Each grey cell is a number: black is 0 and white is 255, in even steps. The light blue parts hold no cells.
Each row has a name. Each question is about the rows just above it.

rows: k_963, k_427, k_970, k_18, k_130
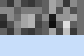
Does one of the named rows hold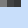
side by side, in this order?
yes
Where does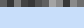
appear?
k_963

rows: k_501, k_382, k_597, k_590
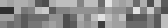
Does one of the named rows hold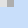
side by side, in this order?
yes
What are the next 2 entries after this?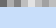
[78 91]
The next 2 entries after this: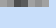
[ 62 174]
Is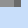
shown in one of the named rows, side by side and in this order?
no
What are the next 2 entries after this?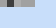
[107 107]
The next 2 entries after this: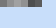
[161 145]

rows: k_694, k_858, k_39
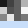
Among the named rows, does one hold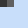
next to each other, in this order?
no
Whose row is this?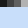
k_694
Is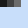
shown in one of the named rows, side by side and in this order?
no
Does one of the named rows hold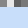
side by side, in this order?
yes
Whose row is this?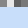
k_39

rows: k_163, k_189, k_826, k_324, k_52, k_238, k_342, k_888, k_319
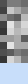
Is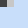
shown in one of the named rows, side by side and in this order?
yes
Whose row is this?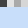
k_324
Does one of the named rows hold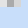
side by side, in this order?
yes
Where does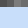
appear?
k_888

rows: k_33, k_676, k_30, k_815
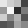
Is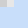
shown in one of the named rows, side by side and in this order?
no
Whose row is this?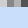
k_30
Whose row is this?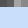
k_815

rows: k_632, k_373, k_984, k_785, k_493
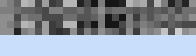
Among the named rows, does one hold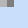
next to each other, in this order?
yes
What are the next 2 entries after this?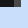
[126  97]

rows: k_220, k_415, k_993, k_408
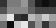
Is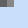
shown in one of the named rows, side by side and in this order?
no
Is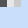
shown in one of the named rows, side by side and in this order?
no
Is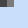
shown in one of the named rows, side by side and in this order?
no

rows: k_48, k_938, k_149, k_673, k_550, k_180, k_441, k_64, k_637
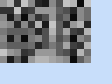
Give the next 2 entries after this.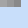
[11 95]
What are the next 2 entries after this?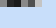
[180  11]
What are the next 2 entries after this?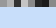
[ 80 196]
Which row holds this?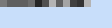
k_550
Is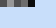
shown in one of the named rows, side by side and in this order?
yes
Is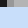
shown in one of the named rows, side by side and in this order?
yes

